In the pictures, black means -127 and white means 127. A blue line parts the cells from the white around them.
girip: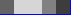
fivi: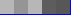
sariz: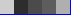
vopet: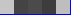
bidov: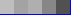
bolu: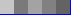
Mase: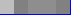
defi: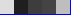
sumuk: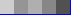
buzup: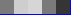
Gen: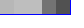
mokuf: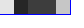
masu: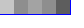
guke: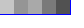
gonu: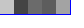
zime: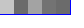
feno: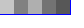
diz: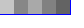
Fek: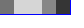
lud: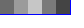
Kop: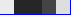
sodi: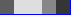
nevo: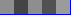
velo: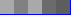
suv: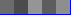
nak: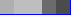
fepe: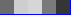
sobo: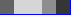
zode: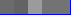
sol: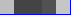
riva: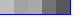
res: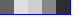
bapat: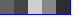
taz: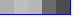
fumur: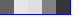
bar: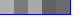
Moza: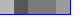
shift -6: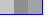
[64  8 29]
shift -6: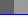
[-34  21]
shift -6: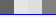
[-34  95  88  -5]

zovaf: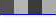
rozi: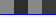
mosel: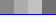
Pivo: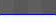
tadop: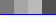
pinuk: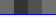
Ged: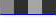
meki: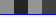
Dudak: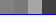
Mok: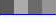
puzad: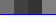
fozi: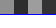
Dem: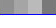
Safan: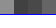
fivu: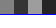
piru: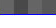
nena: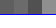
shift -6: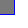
[-12]
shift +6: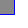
[14]
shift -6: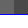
[-32 -60]

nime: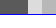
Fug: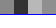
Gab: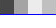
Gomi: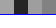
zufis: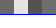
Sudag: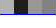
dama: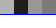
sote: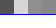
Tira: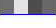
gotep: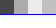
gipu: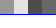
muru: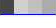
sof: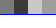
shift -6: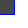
[-62]
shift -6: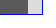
[-43 -43  86]
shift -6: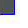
[-50]
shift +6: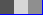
[-38  92  21]

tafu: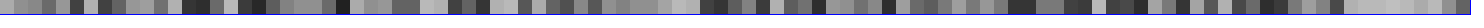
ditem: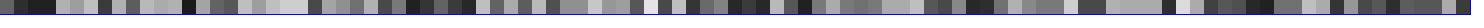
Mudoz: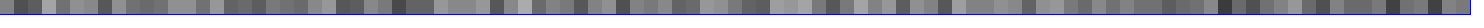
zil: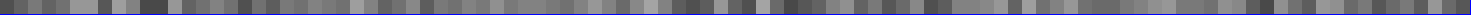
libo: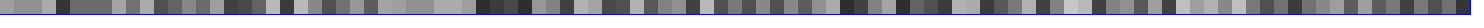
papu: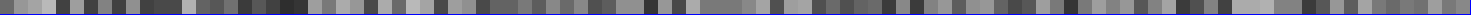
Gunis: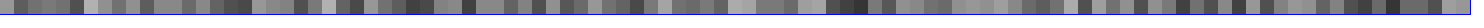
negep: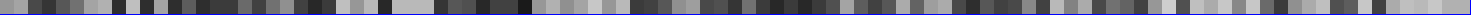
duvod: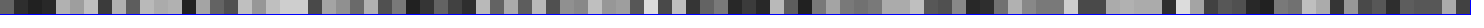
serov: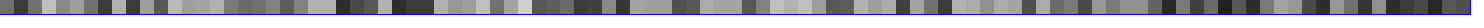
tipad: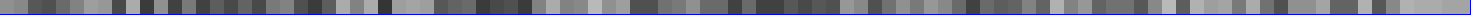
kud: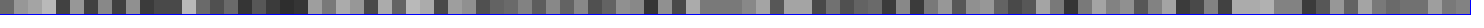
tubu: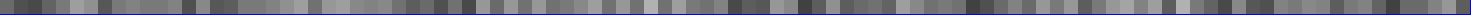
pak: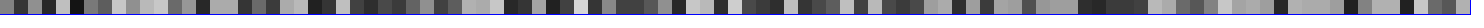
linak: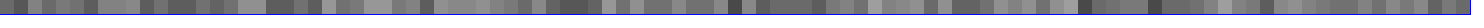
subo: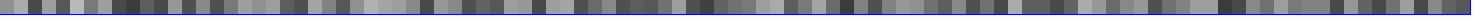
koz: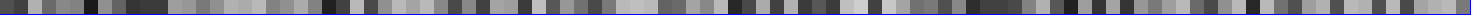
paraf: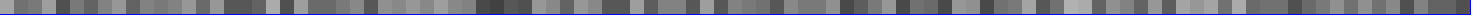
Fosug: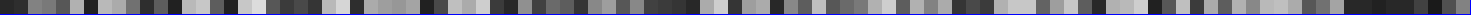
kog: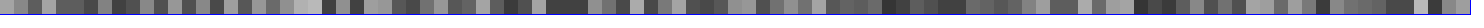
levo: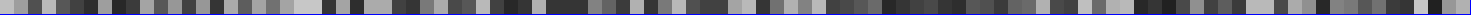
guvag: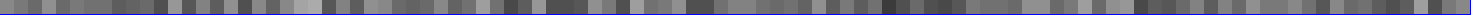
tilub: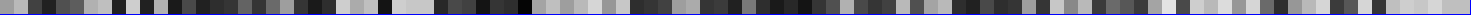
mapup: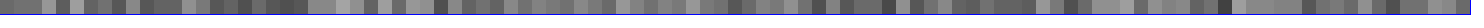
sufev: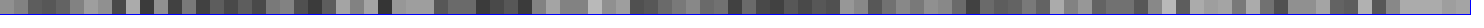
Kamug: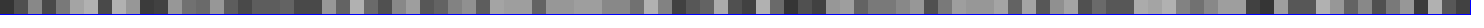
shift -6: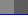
[  2 -40]
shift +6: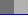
[-8 55]
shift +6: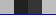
[ 63 -88 -68  69]
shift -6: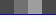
[-60 -20  24 -60]
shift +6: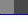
[ 14 -48]
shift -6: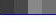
[-74 -60   2 -20]
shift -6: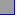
[24]

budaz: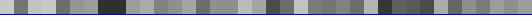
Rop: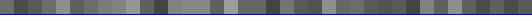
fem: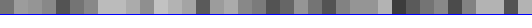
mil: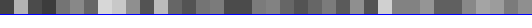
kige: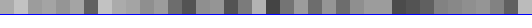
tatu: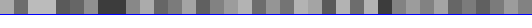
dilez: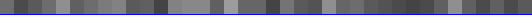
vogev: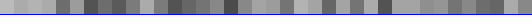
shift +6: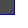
[-46]
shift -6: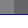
[ -4 -31]
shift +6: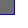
[-12]

